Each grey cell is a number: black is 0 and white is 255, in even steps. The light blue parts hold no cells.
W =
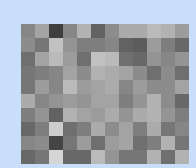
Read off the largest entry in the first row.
186
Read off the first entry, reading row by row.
134
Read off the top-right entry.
156
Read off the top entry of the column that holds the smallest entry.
63
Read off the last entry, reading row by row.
178
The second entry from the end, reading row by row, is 111
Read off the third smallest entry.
92
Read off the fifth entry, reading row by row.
178
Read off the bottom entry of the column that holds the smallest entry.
213
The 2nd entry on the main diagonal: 118
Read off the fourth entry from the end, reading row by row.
118
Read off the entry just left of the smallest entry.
163
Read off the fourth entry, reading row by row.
134
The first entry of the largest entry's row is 104
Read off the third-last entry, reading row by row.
178
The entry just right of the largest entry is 104

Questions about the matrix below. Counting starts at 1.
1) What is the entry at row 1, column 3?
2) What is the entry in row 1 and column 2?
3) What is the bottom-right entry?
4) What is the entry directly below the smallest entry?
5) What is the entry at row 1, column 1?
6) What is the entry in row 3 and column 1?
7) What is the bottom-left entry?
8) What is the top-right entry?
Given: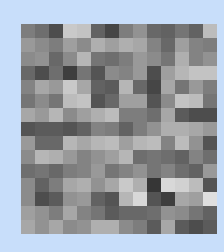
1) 77
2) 110
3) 91
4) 84
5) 125
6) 139
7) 167
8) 188

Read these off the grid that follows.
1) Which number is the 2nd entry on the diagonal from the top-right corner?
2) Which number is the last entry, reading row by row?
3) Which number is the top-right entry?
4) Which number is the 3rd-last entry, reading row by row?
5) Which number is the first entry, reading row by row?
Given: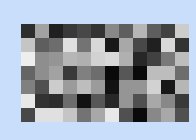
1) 216
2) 80
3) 204
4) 136
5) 45

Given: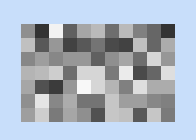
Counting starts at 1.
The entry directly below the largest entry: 116
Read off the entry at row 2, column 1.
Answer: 192
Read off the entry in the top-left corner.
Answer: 143
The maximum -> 248
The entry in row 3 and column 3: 135
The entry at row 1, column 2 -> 51
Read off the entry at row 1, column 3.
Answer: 242
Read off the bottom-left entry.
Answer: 158
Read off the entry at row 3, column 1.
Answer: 135
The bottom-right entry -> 122
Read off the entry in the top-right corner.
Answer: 51
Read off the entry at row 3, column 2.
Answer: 158
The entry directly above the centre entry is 96
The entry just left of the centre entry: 214
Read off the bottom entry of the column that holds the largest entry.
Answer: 143
